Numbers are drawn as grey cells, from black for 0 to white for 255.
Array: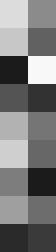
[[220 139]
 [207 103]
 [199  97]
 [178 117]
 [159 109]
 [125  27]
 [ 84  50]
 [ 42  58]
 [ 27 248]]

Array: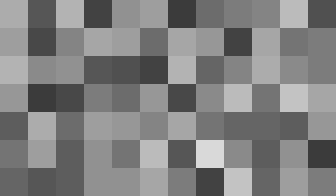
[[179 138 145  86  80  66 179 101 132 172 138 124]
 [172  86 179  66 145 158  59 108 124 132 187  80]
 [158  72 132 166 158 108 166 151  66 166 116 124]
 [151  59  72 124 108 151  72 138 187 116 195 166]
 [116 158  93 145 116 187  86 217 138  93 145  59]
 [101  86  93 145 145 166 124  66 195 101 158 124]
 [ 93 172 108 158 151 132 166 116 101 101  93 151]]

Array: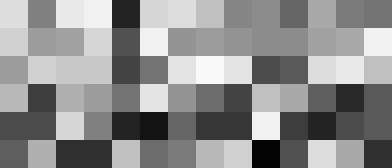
[[221 128 233 241  35 214 221 192 134 140 101 169 122 115]
 [208 156 162 214  81 241 148 156 148 140 140 162 169 241]
 [184  61 176 156 115 227 148 108  67 192 169  95  41  89]
 [156 208 200 200  67 115 227 249 227  75  89 221 233 192]
 [ 95 176  47  47 192 108 122 184 208   4  81 221 169  47]
 [ 75  75 214 128  35  19 101  54  54 241  61  35  75  89]]

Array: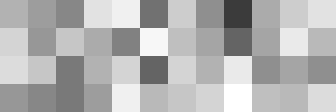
[[220 198 121 178 212 100 212 178 234 143 165 143]
 [212 151 198 171 129 247 191 165 100 165 234 185]
 [178 157 135 226 240 113 205 143  59 171 205 226]
 [151 135 121 157 240 185 198 212 255 191 185 220]]

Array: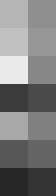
[[234 135]
 [193 150]
 [181 143]
 [168 128]
 [ 87 101]
 [ 59  74]
 [ 39  51]]

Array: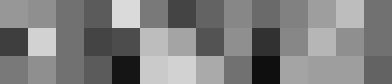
[[151 143 113  91 218 121  68  99 135 106 129 158 189 113]
 [121 143 113  91  21 202 210 170 113  15 164 158 158  99]
 [ 62 210 113  68  76 189 164  83 143  49 135 182 143 113]]

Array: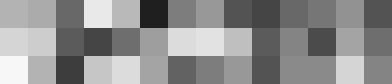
[[247 179  61 198 220 164  98 125 152  83 138 138 213 132]
 [213 205  91  69 110 158 220 226 191  91 132  75 164 110]
 [179 171 104 233 185  31 125 152  83  69 104 118 146  83]]

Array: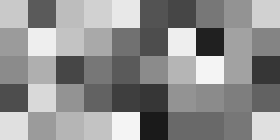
[[224 155 181 195 244  26 105 105 119 224]
 [201  90 189 209 232  83  70 119 147 209]
 [155 238 195 169 113  77 238  32 162 132]
 [139 175  70 119  90 139 181 244 162  54]
 [ 77 217 147  98  62  54 147 139 126  98]]

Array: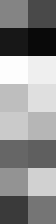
[[253 239]
 [202 182]
 [190 223]
 [147 209]
 [132  73]
 [102  95]
 [ 58 117]
 [ 23   9]]
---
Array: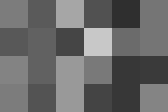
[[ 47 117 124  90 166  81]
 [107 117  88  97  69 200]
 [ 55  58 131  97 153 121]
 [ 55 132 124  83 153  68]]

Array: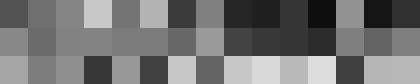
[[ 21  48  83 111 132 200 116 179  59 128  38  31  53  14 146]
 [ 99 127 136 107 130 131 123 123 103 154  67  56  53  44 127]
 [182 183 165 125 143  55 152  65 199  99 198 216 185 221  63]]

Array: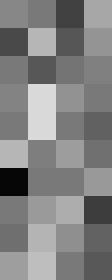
[[ 65 167 135 121]
 [ 86 148  73 182]
 [116 128 121  87]
 [146 121 131 217]
 [121  97 121 217]
 [157 112 182 126]
 [121 153   6 121]
 [173  61 121 154]
 [143  98 111 180]
 [121  88 158 190]]

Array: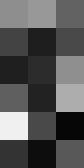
[[152  98 142]
 [ 30  73  67]
 [ 44 143  31]
 [ 34 173  95]
 [ 73   6 240]
 [ 13  88  51]]

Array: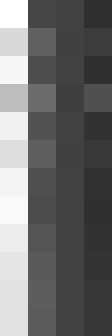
[[ 66  47 255  70]
 [ 65  60 217  97]
 [ 66  48 247  78]
 [ 63  80 189 107]
 [ 66  50 240  82]
 [ 65  57 221  94]
 [ 66  49 244  79]
 [ 66  48 249  75]
 [ 66  50 237  84]
 [ 66  52 230  89]
 [ 66  55 225  93]
 [ 66  54 226  91]]

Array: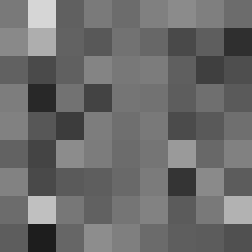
[[127 108 121 214  96 122 108 128 139]
 [ 94  47 137 174  98  88 114 103  73]
 [ 63  78  97  74  96 132 120 124  95]
 [111  90 125  40 114  67 117 114  93]
 [ 89 111 129  87  60 125 111 121  75]
 [104 129  98  68 140 124 108 117 154]
 [138  92 130  73  90  94 105 123  52]
 [121 178 108 192 119  97 117 130  91]
 [ 92  80  93  29 102 141 127 107  94]]
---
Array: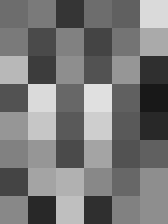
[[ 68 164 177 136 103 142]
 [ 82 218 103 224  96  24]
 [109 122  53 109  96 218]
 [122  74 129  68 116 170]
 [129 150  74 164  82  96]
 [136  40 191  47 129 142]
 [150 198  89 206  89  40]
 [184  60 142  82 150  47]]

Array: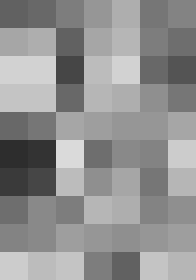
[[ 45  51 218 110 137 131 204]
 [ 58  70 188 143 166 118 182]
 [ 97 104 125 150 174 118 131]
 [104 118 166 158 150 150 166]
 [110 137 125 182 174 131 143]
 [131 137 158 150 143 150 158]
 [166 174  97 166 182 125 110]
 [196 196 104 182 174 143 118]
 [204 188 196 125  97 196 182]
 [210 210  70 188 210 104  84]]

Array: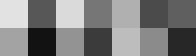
[[163  18 147  59 189 139  39]
 [226  87 218 118 176  75  95]]

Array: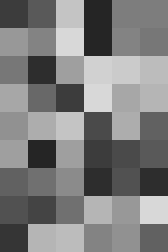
[[ 53 181 188 131 145  97]
 [ 60  89 196  37 125 125]
 [ 81  68 112 181 152 216]
 [ 97 112 139  45  81  45]
 [119  45 159 209 203 188]
 [145 173 196  74 173  97]
 [152 131 216  37 131 119]
 [159  37 159  60  74  89]
 [167 104  60 216 167 181]]

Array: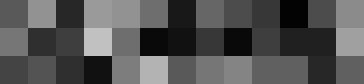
[[ 68  83  47  17 125 179  89 118 132  96  96  39  96]
 [ 89 146  39 154 146 110  24 102  76  55   3  76 139]
 [118  47  62 193 110   9  17  55   9  62  32  32 160]]

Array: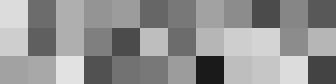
[[162 168 226  81 114 120 156  26 190 198 220  67]
 [206  95 175 127  75 190 108 182 206 212 140 182]
 [220 108 175 148 156 102 120 162 140  75 134  88]]

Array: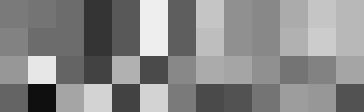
[[100  15 165 211  66 211 122  74  82 116 157 151  82]
 [122 116 108  52  88 238  94 197 144 136 171 197 184]
 [130 108 108  52  88 238  94 190 144 136 177 204 184]
 [151 231 100  66 177  74 136 171 165 144 116 130 165]]
